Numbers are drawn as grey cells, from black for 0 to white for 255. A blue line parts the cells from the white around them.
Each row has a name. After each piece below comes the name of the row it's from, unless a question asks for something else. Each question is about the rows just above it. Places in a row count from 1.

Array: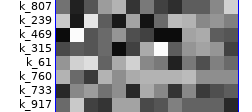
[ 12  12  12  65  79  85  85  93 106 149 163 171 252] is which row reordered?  k_469
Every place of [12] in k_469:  1 8 9
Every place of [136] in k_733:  2 8 10
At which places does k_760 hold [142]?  5 11 12 13
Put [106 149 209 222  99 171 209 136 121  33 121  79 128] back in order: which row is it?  k_61
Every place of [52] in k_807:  6

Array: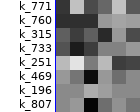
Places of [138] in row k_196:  1 2 5 6
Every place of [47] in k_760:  1 2 3
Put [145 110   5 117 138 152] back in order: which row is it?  k_807
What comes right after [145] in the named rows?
[117]
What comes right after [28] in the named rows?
[61]
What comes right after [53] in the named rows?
[193]

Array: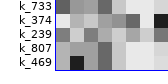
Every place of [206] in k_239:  2 5 7
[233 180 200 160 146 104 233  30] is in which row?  k_374
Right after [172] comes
[206]
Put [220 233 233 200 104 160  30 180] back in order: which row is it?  k_469
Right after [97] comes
[152]
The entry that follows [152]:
[160]

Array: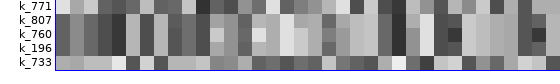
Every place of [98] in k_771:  4 8 12 17
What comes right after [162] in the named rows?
[146]
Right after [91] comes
[110]
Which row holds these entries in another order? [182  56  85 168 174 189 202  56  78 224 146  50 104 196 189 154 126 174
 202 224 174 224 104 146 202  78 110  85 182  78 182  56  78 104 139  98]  k_760
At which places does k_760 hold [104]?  3 14 24

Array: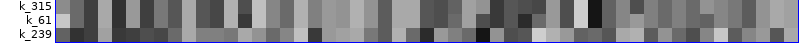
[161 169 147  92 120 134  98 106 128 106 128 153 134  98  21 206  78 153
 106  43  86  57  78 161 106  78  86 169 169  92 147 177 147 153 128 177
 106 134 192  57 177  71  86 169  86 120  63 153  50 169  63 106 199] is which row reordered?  k_61
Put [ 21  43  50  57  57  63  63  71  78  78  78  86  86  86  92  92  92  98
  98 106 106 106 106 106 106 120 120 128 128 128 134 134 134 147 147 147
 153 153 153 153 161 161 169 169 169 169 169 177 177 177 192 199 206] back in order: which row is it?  k_239
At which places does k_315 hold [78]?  14 28 34 37 42
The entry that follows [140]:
[106]

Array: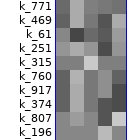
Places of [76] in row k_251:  4
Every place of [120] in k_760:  3
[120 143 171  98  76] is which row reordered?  k_917
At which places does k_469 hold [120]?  3
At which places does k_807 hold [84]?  4
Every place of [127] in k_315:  1 2 4 5
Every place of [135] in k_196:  1 2 3 5

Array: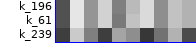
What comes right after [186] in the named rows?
[218]
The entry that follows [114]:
[178]
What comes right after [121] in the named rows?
[194]

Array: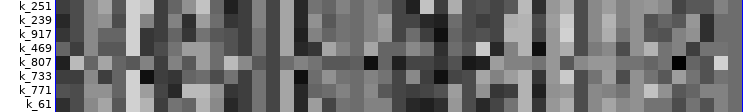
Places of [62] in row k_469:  2 14 46
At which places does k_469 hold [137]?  3 26 40
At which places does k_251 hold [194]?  7 11 27
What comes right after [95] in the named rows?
[16]
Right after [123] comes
[137]
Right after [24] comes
[32]

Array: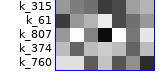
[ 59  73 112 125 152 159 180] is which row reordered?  k_315
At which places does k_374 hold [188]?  1 3 5 7
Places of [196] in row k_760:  4
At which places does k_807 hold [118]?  6

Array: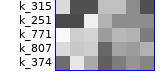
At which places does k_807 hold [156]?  6
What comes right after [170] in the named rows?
[95]
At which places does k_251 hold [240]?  3
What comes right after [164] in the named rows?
[156]
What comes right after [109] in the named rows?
[232]
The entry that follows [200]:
[206]
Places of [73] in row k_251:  1 2

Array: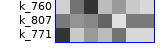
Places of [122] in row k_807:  1 6 7
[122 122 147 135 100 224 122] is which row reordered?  k_807
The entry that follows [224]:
[122]
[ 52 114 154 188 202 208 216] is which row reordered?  k_760

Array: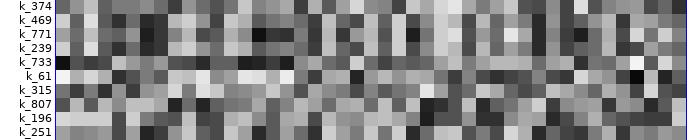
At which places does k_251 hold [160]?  1 6 14 17 21
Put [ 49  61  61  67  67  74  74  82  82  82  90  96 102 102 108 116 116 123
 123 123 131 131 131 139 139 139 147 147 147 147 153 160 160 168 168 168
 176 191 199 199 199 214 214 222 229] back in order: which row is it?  k_315

